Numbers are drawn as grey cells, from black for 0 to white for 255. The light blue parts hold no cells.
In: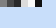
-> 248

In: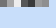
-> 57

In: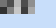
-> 143

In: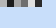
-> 223

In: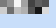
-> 67

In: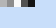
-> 19
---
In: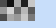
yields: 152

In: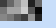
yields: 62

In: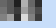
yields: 218

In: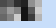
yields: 19

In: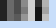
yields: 208

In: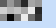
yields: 234

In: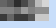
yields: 86

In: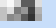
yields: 92

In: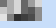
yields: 62

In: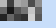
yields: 50
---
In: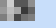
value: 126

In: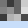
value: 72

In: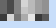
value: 89

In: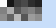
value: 142

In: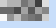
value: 206

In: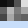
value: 97
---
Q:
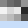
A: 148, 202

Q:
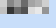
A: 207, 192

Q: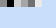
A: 233, 140

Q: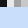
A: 200, 20

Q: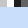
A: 98, 197

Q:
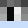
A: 65, 169

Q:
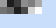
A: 170, 113

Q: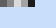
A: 28, 95

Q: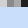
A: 31, 209
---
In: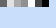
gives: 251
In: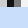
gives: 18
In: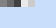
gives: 65
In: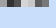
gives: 200
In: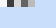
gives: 215
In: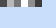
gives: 252
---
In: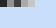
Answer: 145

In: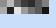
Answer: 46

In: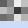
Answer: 109

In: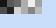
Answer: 77

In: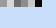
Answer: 141

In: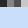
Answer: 133
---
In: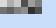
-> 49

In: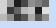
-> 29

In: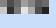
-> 77

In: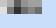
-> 133

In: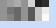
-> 198

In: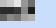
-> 136

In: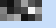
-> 245

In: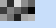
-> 61

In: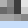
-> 61

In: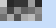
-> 112
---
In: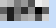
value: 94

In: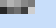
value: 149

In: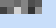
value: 120

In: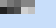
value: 149

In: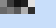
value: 135

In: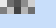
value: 233
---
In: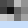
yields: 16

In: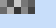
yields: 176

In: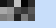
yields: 152

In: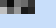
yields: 95

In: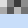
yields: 88

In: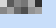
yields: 160

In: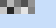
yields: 38
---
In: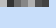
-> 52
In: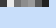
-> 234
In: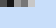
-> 21
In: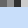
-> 147
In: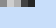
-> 206
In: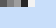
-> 131
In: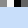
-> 247
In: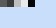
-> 58
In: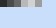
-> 75
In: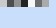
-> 78
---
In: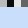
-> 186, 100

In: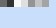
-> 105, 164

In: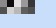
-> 138, 80

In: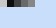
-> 200, 134

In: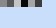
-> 137, 60

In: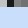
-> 194, 113

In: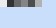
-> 236, 177

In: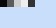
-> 8, 50
